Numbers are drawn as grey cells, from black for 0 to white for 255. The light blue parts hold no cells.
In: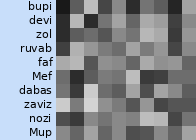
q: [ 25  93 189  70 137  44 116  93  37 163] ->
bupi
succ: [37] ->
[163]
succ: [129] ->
[189]
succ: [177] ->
[150]
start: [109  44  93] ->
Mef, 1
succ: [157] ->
[64]
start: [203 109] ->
dabas, 3

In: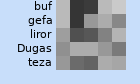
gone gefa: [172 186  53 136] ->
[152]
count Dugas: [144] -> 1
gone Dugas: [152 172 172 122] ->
[144]
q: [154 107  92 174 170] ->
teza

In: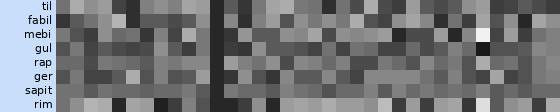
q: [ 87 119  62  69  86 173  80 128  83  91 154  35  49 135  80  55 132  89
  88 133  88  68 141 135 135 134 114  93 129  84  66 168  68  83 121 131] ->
ger
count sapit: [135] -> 0
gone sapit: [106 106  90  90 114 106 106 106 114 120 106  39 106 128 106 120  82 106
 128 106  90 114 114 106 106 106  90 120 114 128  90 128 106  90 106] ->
[98]
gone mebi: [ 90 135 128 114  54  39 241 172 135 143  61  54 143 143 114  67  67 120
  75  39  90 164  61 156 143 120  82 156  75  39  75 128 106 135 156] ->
[149]

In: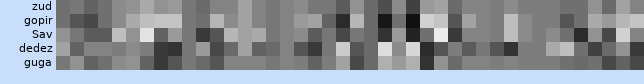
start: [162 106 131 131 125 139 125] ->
zud, 28
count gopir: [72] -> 1
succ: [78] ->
[139]
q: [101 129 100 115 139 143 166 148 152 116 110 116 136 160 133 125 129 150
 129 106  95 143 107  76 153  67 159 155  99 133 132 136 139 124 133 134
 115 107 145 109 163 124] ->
zud

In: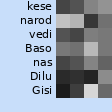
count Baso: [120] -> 2
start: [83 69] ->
vedi, 1
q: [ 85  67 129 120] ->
vedi
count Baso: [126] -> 0
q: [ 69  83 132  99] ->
nas
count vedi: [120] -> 1

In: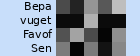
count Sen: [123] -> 2
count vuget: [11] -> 4
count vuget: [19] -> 0
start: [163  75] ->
Favof, 2
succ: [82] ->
[163]

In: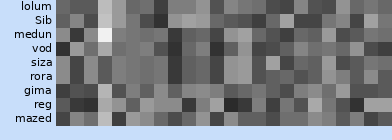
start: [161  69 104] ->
siza, 16
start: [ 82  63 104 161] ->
Sib, 14

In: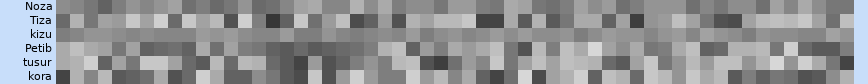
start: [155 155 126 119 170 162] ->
Noza, 29
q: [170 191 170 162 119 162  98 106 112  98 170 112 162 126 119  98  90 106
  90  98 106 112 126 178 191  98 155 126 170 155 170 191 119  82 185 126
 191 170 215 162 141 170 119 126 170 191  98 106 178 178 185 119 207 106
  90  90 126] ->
Petib
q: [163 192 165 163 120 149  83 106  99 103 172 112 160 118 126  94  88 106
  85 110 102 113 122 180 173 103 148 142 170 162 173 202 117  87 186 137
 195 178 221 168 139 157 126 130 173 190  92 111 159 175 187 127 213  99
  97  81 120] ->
Petib

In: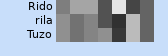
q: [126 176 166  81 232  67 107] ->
Rido
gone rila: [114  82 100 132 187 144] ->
[49]

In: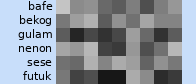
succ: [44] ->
[58]
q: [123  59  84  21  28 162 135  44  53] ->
futuk
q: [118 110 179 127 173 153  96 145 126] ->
sese
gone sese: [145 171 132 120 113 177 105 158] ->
[99]

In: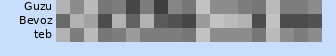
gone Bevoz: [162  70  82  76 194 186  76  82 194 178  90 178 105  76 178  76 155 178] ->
[98]
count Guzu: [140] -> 4
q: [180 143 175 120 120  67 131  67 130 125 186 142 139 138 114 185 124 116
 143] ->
Guzu
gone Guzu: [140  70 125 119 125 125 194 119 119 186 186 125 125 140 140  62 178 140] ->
[133]

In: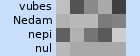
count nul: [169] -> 4
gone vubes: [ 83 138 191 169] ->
[63]
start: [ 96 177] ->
nepi, 1
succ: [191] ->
[83]
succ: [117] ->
[89]

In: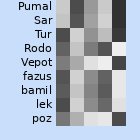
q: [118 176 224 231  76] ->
poz
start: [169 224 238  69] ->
Vepot, 2

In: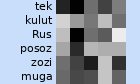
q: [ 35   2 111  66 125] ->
tek
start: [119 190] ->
kulut, 3
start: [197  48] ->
zozi, 4
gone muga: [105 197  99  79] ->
[72]
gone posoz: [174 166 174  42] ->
[182]
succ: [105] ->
[72]

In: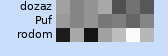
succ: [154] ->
[133]
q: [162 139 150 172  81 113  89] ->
dozaz

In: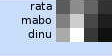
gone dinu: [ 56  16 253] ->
[170]
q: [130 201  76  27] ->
mabo

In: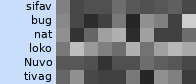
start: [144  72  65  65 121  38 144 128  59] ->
tivag, 2
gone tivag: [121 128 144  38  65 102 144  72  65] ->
[59]
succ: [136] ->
[72]
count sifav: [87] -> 2
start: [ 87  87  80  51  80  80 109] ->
Nuvo, 1
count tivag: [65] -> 2
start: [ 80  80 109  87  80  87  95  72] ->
sifav, 3

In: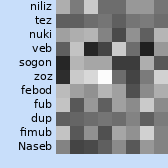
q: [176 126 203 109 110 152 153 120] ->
niliz
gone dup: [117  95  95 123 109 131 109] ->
[101]
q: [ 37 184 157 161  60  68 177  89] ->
sogon

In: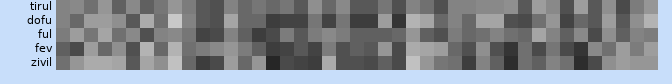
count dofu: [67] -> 4
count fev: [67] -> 2

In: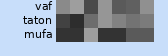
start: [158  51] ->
mufa, 3
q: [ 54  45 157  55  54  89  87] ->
mufa
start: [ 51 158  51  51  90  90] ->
mufa, 2
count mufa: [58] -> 0
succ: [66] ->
[45]

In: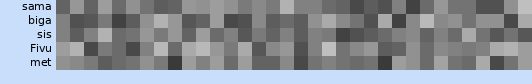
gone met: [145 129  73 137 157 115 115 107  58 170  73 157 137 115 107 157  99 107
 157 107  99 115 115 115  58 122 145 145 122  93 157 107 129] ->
[163]
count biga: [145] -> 5
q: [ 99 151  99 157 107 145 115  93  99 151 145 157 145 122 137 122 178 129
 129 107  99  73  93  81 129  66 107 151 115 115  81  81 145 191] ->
sama
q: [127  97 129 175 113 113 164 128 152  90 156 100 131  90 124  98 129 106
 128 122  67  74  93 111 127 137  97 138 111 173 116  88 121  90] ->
sis
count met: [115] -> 6
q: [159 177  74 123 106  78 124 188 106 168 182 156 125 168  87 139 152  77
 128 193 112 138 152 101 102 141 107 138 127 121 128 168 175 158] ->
Fivu

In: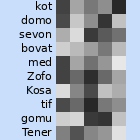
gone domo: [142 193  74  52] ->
[199]
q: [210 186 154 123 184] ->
bovat
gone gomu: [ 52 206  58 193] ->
[213]
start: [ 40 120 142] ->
tif, 3

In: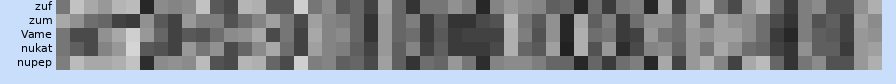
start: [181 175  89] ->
zuf, 14
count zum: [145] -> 6
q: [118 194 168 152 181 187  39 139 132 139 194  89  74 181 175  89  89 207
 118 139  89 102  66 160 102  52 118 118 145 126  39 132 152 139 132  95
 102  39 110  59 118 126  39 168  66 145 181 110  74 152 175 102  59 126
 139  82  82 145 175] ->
zuf
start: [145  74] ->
nukat, 12
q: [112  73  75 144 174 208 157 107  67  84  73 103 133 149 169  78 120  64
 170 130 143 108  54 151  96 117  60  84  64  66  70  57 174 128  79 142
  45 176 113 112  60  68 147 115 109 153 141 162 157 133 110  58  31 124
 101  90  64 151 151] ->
Vame
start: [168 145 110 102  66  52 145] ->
nukat, 48
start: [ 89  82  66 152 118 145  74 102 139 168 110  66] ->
nukat, 7

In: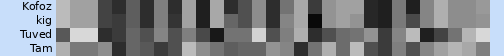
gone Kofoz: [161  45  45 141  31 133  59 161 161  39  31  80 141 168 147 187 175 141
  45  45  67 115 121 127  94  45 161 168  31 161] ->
[153]
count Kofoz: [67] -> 1
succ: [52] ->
[161]
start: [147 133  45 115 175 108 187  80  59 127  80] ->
Tam, 16

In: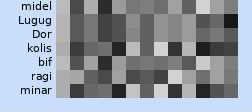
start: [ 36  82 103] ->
minar, 11
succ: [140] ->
[97]
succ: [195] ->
[97]
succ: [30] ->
[59]
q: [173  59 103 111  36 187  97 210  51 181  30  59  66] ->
kolis
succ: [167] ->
[97]

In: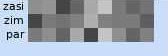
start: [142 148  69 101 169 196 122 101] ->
zasi, 1
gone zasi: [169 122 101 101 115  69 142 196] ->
[148]
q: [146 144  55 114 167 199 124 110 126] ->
zasi
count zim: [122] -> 3
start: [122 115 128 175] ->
zim, 2

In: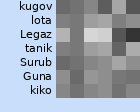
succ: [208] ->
[86]
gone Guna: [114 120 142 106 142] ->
[150]
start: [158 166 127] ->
lota, 3
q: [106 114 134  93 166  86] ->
kugov
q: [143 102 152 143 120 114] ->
Guna
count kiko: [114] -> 2
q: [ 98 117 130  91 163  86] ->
kugov

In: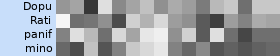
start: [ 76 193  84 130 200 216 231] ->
mino, 2
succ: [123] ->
[185]
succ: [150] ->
[164]
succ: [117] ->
[144]

